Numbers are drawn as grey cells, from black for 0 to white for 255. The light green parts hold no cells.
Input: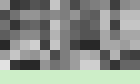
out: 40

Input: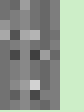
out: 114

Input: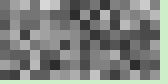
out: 105

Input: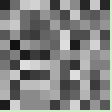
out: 171

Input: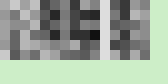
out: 161

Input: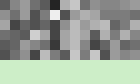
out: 112

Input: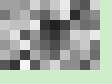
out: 150
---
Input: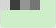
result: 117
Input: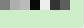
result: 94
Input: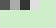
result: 224
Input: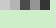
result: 53
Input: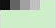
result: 193
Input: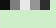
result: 46
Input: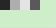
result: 89
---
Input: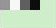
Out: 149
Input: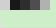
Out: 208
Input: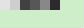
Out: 227
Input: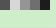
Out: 82
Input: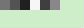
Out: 116
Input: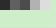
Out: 43
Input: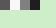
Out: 87
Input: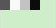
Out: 86
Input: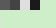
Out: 89
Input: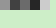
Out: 149
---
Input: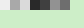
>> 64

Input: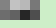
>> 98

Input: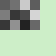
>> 145

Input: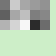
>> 247

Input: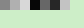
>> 103

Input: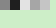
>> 227

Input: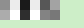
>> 255

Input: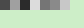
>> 117
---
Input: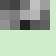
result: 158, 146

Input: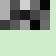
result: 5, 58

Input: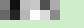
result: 171, 103

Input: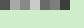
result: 61, 82

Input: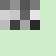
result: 121, 187

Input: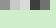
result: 113, 146

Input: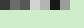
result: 156, 57

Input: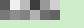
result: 208, 121

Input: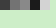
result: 211, 61

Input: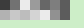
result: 92, 178
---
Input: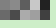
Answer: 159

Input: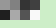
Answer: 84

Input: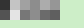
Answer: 107

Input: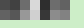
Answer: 140

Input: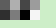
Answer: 2

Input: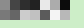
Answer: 244
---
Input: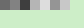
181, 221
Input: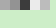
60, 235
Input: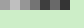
116, 191
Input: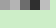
109, 190
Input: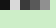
58, 217
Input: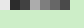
172, 232
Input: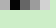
102, 210
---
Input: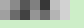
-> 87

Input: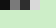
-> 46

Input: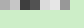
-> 62

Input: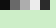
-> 173

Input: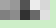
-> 83

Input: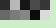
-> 22
